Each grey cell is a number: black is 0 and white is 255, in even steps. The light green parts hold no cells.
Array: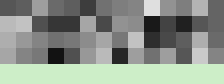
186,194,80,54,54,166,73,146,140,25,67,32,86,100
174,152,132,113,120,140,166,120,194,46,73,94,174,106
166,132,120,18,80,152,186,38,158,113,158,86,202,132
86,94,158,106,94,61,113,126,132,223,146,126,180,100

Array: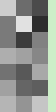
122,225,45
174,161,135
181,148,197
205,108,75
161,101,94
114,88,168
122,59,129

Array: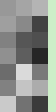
108,218,121
129,196,172
152,165,180
159,137,66
202,114,59
144,94,38
129,86,79

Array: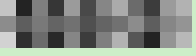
140,94,121,100,113,80,100,113,140,94,134,148
210,47,107,41,134,60,127,178,86,35,148,184
196,35,127,54,155,73,134,171,107,60,155,178

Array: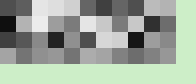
15,179,236,157,123,229,200,123,200,48,109
164,116,144,151,116,172,164,129,109,129,151
79,94,229,222,208,101,64,101,79,187,179
64,87,137,34,144,79,215,208,21,157,137

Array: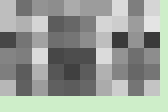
190,176,213,91,103,125,213,205,155,228
133,125,220,70,78,78,220,148,110,140
70,118,163,110,118,140,190,58,148,58
190,110,148,140,170,155,155,220,125,213
184,97,155,97,91,103,170,205,118,197
125,91,176,85,64,91,176,133,103,118
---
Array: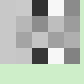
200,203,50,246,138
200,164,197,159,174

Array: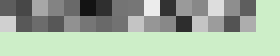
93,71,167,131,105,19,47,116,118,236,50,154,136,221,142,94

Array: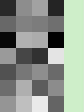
41,141,162,36
8,177,172,2
81,119,142,106
149,191,234,100

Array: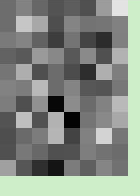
109,130,103,83,93,80,156,227
122,132,98,61,116,68,44,128
117,174,79,108,76,45,175,126
125,79,145,7,140,107,130,185
78,106,124,181,67,129,211,118
160,86,47,20,124,95,133,113

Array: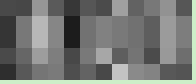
73,71,150,90,55,86,75,160,98,120,146,86
53,120,183,134,28,114,129,121,113,94,155,125
46,88,117,122,78,99,72,195,138,131,88,84

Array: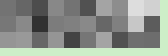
115,102,77,136,115,81,164,141,221,209
149,153,103,149,67,118,164,81,111,109
